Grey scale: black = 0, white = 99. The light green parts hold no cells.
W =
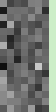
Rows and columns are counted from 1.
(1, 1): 56
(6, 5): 44
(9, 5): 32
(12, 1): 64
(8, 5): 29
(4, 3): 27
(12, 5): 47
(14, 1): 53
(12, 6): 33
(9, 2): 40
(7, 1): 67
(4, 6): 27
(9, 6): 40
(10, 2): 36
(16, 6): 23
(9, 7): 42
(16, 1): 35
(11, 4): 49
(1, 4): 29
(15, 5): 36
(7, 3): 34
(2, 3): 43
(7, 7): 37
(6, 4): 40
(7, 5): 34
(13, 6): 21
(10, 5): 26
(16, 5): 60
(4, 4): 39
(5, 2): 40
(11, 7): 21
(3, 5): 53
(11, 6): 31
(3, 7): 38

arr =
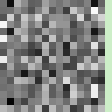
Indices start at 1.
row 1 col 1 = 44
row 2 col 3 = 56
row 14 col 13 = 45
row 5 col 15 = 34
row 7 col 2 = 47
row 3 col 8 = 56
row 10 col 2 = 64
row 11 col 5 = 38
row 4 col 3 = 43
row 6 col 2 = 54
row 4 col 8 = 71
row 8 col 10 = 16
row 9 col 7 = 25
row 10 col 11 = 27
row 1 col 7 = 62
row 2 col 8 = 35
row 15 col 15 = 51
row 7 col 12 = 44
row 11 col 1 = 42
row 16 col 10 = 62
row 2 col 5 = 32
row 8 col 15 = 16
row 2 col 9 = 47
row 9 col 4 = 75
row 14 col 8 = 36
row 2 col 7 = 68
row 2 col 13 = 45
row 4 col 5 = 47
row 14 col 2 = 44
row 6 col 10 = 60
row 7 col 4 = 46
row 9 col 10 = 58
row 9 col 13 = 67
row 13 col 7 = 71
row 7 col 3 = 51
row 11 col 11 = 52
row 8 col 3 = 38

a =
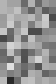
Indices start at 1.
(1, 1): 70
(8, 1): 40
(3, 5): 72
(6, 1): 28
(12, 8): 63
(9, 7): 65
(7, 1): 55
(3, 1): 60
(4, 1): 61
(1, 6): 41
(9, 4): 31
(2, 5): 39
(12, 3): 41
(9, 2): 39
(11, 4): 36
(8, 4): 32
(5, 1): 77
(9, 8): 41
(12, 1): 72
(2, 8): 44
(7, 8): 45
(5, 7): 52
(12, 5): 74
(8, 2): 74
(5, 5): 29
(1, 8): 54
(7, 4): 62
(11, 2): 49
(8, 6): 56

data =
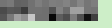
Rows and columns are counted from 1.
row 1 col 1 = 45
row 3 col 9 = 36
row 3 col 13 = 7
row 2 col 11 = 62
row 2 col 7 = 43
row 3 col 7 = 43
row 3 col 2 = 47
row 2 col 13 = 46
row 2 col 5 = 44
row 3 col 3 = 62
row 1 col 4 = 39
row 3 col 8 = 3

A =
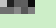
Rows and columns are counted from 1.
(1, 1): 75
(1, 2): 13
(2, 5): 49
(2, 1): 43
